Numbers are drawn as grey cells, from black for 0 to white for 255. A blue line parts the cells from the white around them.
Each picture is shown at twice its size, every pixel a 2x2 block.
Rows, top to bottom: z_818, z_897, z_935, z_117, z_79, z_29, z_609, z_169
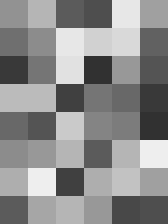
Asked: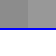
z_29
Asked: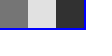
z_935
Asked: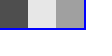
z_818
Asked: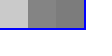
z_79
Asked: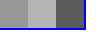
z_29

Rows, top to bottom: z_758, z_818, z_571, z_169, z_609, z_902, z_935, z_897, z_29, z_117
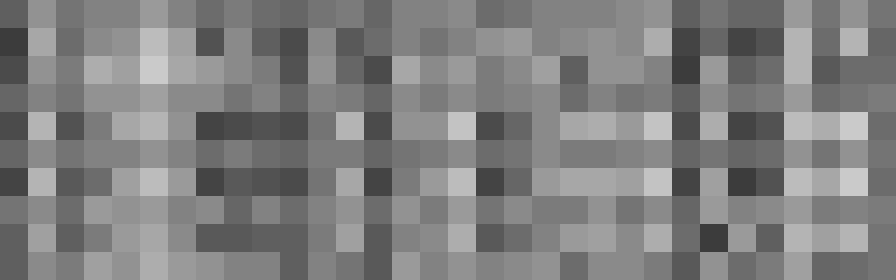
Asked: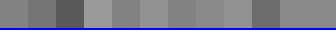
z_117
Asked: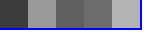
z_571

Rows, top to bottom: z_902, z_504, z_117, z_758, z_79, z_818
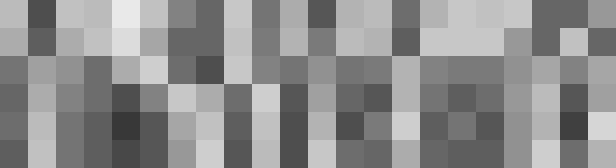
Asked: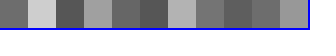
z_758
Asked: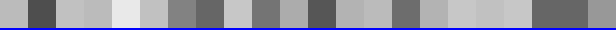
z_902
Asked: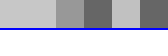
z_504
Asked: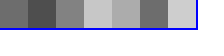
z_758
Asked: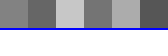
z_902
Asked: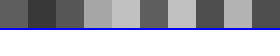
z_79

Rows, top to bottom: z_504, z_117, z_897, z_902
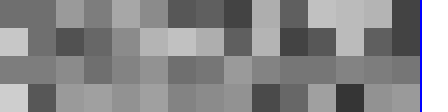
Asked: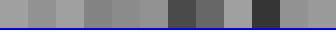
z_902
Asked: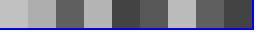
z_117
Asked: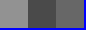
z_902
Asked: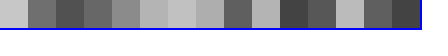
z_117
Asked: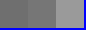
z_897
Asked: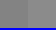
z_902

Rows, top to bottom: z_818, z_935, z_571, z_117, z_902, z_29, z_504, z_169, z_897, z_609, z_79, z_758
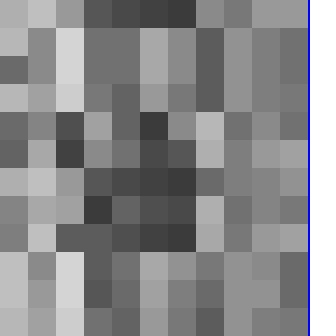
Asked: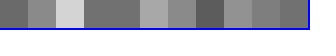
z_571
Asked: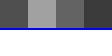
z_902
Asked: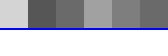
z_79
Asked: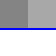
z_169

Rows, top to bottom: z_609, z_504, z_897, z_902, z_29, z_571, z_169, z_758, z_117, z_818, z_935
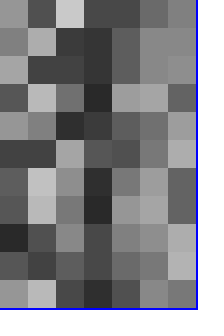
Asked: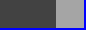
z_571
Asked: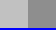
z_169

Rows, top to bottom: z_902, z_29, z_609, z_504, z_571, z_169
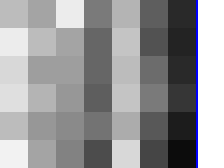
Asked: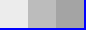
z_29
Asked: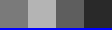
z_902

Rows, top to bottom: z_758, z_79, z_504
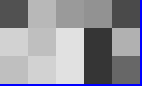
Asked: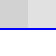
z_504
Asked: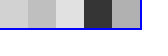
z_79
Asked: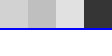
z_79
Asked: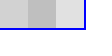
z_79
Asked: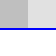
z_79
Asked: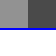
z_758

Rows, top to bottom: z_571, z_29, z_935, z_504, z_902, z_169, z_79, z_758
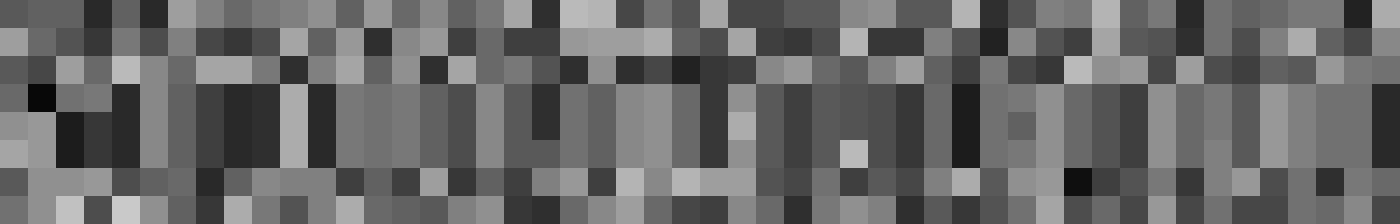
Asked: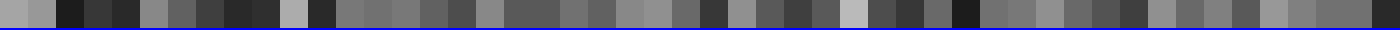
z_169
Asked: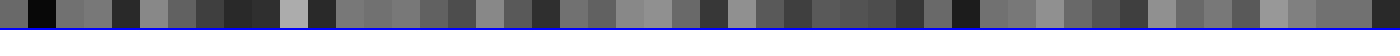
z_504

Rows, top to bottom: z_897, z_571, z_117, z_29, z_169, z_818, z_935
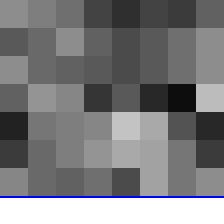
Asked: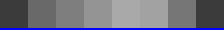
z_818
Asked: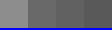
z_117
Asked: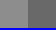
z_117
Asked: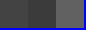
z_897
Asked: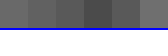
z_117
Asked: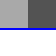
z_169
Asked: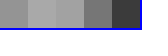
z_818

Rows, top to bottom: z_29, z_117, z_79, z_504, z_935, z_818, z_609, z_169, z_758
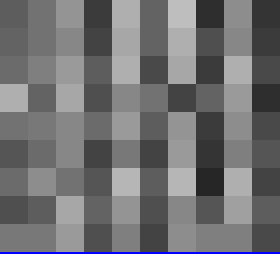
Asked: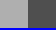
z_117
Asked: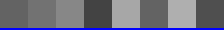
z_117
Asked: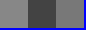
z_818

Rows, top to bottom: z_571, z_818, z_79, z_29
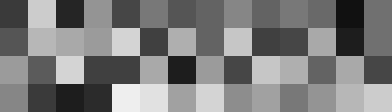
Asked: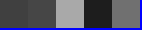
z_818
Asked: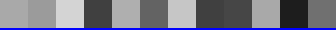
z_818
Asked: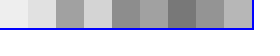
z_29
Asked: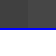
z_818
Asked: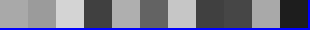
z_818
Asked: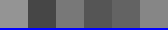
z_571
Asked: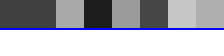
z_79

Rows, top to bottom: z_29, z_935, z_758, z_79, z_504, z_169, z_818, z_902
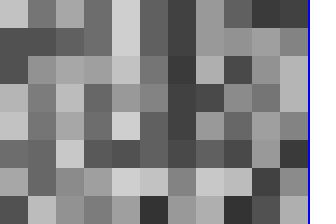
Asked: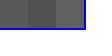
z_169
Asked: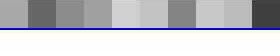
z_818
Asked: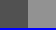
z_758
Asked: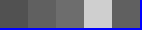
z_935

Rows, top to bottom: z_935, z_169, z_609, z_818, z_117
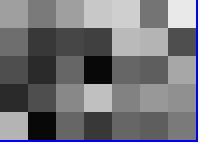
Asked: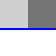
z_935
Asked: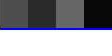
z_609
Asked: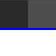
z_818

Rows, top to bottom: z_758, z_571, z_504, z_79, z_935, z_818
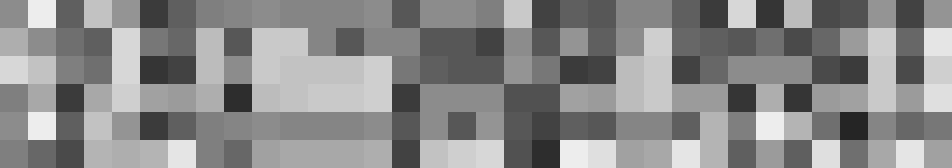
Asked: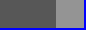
z_504
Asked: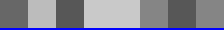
z_571
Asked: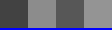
z_571
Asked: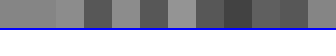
z_935
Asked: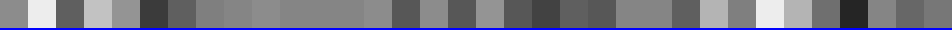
z_935
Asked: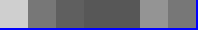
z_504
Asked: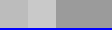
z_79

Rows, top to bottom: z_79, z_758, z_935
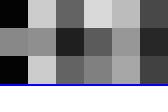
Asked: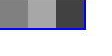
z_935
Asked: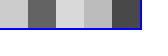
z_79
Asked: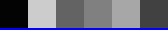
z_935
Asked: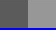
z_758
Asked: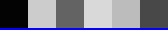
z_79
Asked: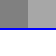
z_935

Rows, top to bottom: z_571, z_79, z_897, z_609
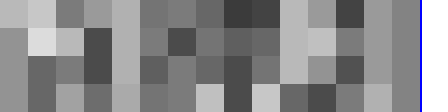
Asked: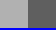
z_897
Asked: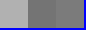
z_571
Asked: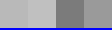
z_79
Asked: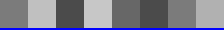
z_609
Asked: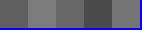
z_897
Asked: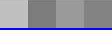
z_79

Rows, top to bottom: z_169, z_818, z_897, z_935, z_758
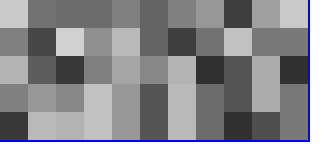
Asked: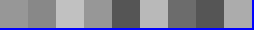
z_935
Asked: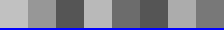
z_935
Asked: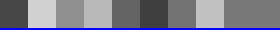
z_818
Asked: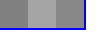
z_897
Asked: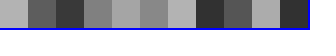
z_897
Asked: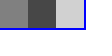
z_818
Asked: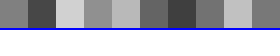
z_818

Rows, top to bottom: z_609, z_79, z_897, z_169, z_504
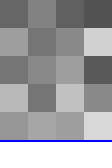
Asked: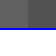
z_609
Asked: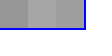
z_504
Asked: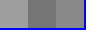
z_79
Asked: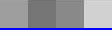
z_79
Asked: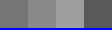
z_897
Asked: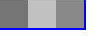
z_169
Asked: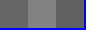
z_609

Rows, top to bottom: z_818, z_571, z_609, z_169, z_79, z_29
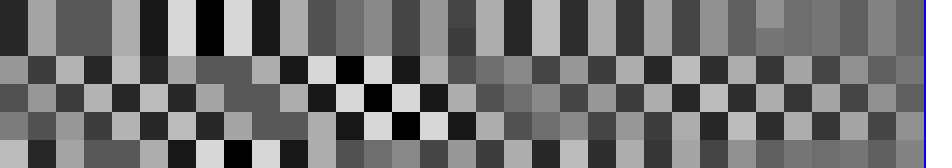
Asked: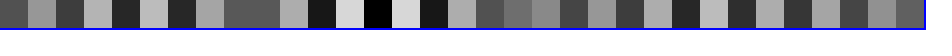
z_169
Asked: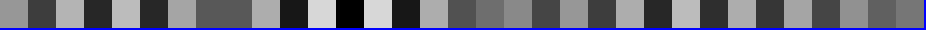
z_609
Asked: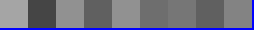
z_818
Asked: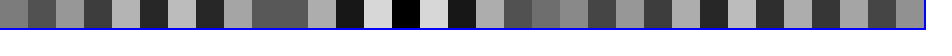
z_79

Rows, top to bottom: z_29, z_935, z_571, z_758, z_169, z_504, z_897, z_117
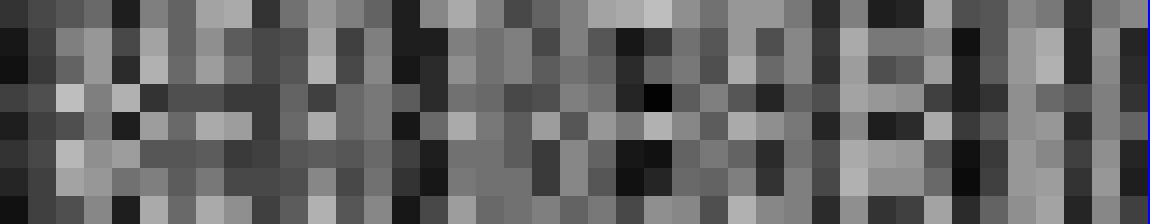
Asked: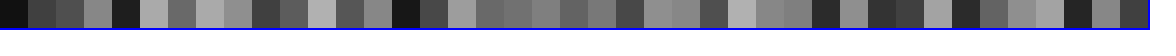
z_117
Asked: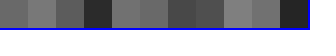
z_758

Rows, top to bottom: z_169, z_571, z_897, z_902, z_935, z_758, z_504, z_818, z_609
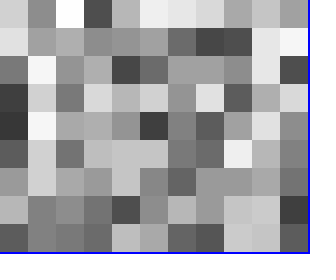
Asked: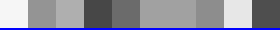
z_897
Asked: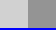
z_902
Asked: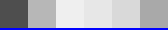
z_169
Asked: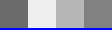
z_758
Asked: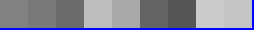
z_609
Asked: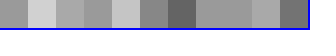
z_504
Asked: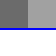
z_897

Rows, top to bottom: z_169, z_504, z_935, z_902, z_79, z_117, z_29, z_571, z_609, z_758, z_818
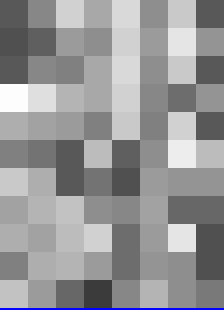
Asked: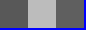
z_117
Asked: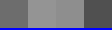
z_758
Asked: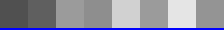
z_504

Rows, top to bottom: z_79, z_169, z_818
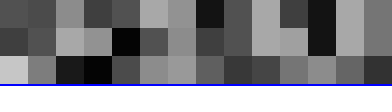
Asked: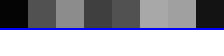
z_169
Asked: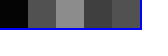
z_169
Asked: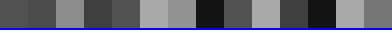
z_79
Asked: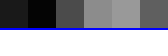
z_818
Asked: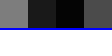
z_818
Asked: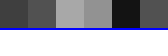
z_79

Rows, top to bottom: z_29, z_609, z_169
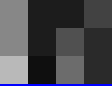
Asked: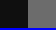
z_169
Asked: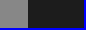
z_29
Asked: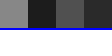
z_609
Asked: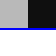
z_169

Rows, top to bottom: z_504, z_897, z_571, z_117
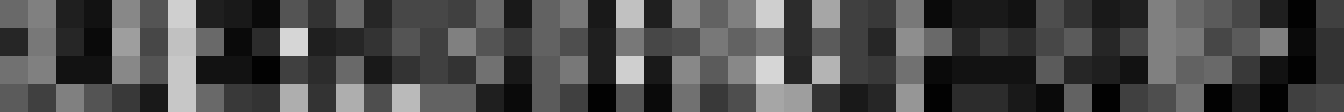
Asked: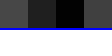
z_504
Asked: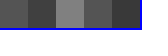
z_897
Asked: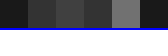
z_571
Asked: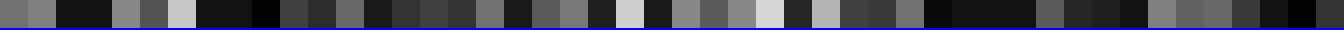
z_571
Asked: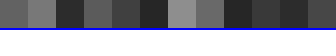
z_897

